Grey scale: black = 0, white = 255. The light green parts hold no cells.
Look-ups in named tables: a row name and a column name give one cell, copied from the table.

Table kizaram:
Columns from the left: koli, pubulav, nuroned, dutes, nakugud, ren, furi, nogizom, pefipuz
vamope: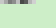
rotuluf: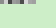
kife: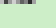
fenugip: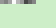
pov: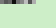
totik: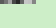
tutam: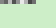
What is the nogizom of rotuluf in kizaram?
166
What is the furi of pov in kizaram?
190
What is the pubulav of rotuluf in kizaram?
210
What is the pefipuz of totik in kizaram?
132
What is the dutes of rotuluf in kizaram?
155
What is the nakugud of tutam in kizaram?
147
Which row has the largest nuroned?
tutam

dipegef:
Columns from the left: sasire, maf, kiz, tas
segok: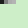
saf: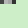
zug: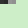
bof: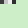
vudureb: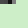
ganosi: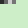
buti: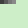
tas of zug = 144
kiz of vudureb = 20
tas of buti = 136
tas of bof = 46
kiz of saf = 167
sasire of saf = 68
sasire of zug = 48
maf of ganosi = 104
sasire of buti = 62
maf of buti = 90
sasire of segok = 29
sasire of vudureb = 73
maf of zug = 42
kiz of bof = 238
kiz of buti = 120
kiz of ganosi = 207
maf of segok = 127
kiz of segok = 173

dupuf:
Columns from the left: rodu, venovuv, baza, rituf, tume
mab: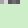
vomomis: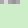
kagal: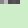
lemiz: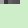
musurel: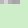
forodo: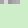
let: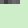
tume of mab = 92
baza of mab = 88
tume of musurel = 168
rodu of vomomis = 169
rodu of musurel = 184
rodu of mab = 165
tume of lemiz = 82
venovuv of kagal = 189
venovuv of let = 63
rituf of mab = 110
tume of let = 99
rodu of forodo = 165
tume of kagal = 79
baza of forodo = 153
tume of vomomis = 168
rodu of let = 105
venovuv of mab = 218
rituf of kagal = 86
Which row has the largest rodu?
musurel

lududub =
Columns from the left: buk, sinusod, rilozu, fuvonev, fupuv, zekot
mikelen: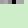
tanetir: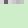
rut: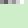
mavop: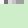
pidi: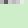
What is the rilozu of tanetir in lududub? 216
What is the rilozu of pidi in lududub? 204
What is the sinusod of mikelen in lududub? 170
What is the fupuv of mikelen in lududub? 169
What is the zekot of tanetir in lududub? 196
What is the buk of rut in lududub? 145
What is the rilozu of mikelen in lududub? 137
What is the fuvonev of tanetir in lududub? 201
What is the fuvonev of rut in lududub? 150
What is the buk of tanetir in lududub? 216
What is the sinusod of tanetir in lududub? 102
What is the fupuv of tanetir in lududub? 186
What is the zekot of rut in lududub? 252
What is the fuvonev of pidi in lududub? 186
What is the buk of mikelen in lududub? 158
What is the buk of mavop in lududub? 247
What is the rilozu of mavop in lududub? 219

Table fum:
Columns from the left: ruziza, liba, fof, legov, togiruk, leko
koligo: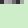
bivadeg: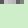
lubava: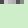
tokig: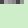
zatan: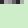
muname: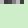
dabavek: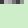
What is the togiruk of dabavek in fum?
68
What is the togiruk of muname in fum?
185
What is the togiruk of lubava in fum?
85
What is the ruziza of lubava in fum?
75
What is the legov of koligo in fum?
110
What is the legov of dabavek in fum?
117
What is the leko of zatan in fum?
173
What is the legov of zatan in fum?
101
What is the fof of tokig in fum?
152
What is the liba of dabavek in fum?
187
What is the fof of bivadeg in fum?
191
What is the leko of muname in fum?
63
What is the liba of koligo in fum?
174
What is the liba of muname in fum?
61
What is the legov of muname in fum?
128
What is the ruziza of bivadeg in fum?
88
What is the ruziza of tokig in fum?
71

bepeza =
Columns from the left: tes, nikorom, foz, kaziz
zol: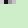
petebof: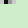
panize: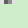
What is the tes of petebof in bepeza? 202
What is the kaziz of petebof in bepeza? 202
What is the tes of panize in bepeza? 227
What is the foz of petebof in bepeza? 153
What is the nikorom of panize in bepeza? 97
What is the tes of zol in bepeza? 209

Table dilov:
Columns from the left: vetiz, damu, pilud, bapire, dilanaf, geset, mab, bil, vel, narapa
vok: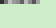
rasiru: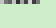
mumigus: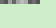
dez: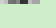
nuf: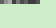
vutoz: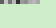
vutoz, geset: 154
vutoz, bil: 173
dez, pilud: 118
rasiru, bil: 213
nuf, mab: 97
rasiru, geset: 164
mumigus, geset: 188
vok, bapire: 153
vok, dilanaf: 141
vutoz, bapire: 183
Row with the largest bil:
rasiru

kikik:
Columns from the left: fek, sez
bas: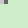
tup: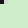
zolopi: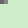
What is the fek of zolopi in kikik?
104
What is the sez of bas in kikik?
101
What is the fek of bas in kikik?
200
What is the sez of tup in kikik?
216
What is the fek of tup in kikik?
20
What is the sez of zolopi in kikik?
137

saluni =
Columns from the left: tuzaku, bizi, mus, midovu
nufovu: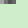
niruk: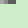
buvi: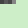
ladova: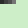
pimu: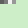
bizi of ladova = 65
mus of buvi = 74
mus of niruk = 94
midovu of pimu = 151
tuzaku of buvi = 67
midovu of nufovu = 101
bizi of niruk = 139
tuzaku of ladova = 43
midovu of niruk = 92
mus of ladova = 81
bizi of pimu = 124
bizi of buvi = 90
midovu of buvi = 132
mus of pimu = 241

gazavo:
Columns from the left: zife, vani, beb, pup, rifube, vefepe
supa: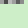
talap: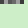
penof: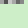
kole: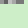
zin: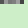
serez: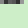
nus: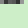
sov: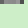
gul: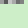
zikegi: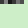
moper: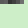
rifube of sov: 151
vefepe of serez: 152
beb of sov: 140
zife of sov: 100
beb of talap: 88
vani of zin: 154
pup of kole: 166
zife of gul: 157
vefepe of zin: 67

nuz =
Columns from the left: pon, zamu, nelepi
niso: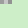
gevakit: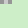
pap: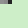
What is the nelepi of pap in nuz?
36
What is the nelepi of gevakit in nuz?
150
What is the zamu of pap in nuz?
137
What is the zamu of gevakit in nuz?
203
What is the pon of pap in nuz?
144
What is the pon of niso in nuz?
157
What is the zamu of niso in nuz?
199
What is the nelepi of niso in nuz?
146
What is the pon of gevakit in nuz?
150

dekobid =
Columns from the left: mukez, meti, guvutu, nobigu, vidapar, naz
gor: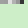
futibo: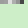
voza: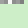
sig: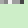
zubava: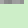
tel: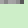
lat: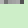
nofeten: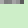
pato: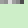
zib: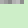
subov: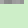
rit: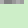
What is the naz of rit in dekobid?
158
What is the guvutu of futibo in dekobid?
223
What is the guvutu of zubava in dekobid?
135
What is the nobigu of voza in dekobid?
141
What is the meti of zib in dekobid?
156
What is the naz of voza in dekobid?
127
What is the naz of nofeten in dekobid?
90
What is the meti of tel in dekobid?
136
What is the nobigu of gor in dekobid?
177
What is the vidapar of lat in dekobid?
168
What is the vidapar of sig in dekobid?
159
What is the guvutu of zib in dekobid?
137
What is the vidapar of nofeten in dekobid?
147
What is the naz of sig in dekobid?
69
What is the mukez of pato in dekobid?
158
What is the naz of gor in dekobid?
54
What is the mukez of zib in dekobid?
172
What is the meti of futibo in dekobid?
161
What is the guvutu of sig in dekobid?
241
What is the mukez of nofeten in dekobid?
170

